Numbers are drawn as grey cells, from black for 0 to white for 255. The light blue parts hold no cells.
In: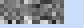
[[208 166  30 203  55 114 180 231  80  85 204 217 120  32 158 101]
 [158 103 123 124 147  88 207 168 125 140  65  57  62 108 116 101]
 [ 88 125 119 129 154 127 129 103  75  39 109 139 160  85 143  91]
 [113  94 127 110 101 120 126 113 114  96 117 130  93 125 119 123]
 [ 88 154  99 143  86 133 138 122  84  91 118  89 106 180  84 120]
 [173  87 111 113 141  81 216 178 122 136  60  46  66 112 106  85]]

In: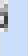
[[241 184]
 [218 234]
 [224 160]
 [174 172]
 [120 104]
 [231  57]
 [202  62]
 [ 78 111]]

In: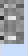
[[179 131 147 134 117 128]
 [138 117 139 132 150 139]
 [ 98 193 154 170  98  92]
 [163 116 137 123 142 145]
 [177 124 145 133 129 144]
 [ 37 158 223 230 134 106]
 [168 121 139 128 140 149]
 [152 108 134 123 147 141]
 [138 118 136 123 155 142]
 [182 142 151 134 105 109]
 [ 49 171 223 236 126 112]]

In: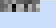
[[106 135 161  33 173 162  91 166 114 153]
 [105 143 115 163 104  96  83  70 106 114]
 [ 97 106 165   1 168 187  47 178 113 201]]

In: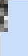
[[136 109]
 [ 77 116]
 [ 52  37]
 [117  68]
 [144  98]
 [ 69 231]
 [ 64 166]
 [125 182]]

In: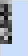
[[ 90  79  40]
 [158 164 197]
 [ 86  35 137]
 [129  29 149]
 [ 16  56  76]
 [160  19 189]
 [104  53  91]
 [ 42  56  71]
 [202 159  56]
 [178 113 133]
 [ 60 194  15]]

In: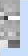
[[230 220 118 110 112]
 [169 171 174 164 166]
 [170 184 173 177 168]
 [146 186 192 179 168]
 [216 168 161 158 138]
 [133  58 249 254 254]
 [208 171 159 171 153]
 [173 171 169 173 164]
 [160 181 182 173 168]
 [208 159 213 193 139]
 [161 174 181 182 169]
 [230 227 102 101  96]]
